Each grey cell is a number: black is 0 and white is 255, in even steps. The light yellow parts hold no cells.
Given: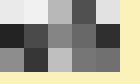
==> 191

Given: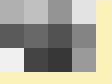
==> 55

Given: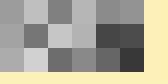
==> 108

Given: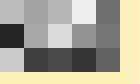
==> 71

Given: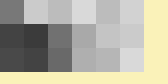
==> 105

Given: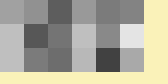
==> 109

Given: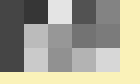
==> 145

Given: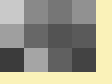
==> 96
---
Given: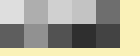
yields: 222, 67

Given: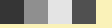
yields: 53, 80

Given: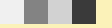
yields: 240, 58

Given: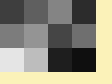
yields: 62, 15

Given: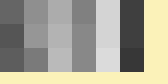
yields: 101, 55

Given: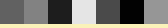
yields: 97, 150

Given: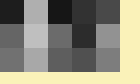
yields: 29, 125

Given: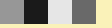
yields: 151, 105

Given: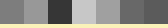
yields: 125, 91
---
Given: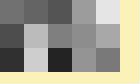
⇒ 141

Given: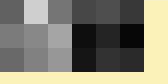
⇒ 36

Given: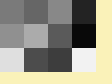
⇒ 90

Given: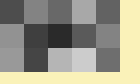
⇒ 90

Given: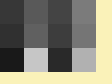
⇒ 61

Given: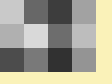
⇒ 109

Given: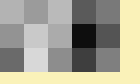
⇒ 14
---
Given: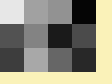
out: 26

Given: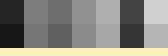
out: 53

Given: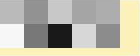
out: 215

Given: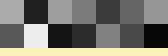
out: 73

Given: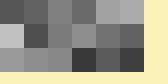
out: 114

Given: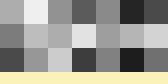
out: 180
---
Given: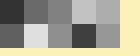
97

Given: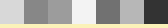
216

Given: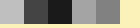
191

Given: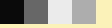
10

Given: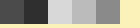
75

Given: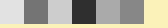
226

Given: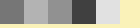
118

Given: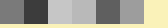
122

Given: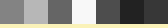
131
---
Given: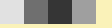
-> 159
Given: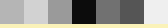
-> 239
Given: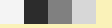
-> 215
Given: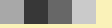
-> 202
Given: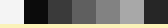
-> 38
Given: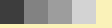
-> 211
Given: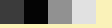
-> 225
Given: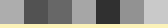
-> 201
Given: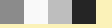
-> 37
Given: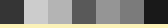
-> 25
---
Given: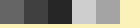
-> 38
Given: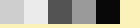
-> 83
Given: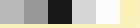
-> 24
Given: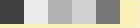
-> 177
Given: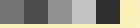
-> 145
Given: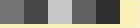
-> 200
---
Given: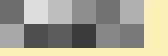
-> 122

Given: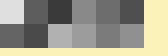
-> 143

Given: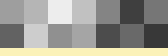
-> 56

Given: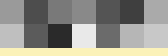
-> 199

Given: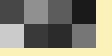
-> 118

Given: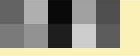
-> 92

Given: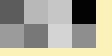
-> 141

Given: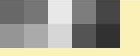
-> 49
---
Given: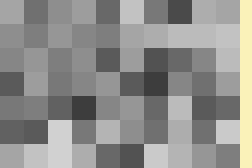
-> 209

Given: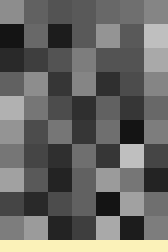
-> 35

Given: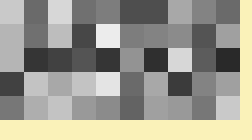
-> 195

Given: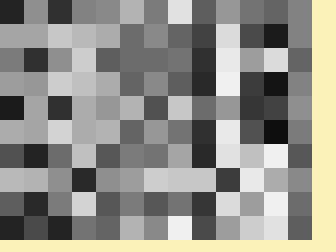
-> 35

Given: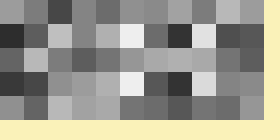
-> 184

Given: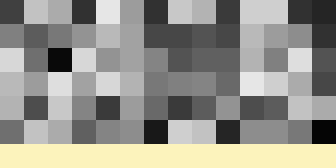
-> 171

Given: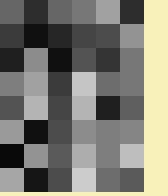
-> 75

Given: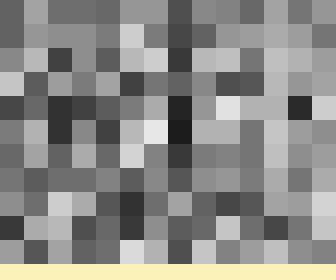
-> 163

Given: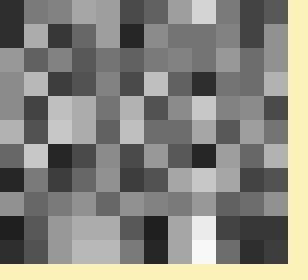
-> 152
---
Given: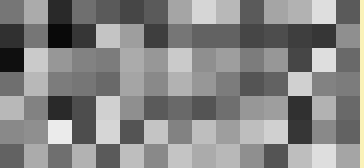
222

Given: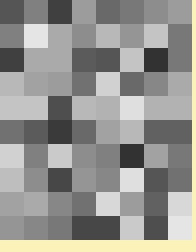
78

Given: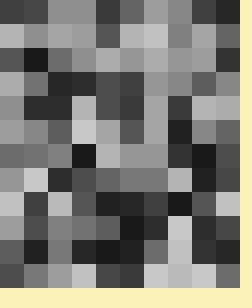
200

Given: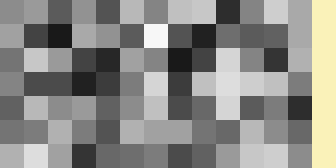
206

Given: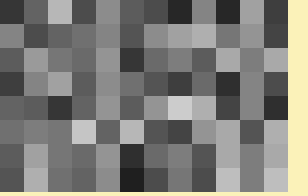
125

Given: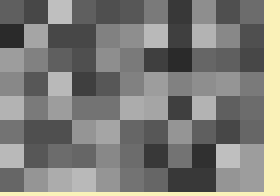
149
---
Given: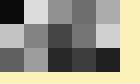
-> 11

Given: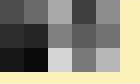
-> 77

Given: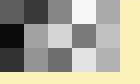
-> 94

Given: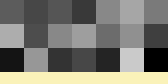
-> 92

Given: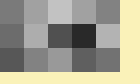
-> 122

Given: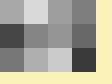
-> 169
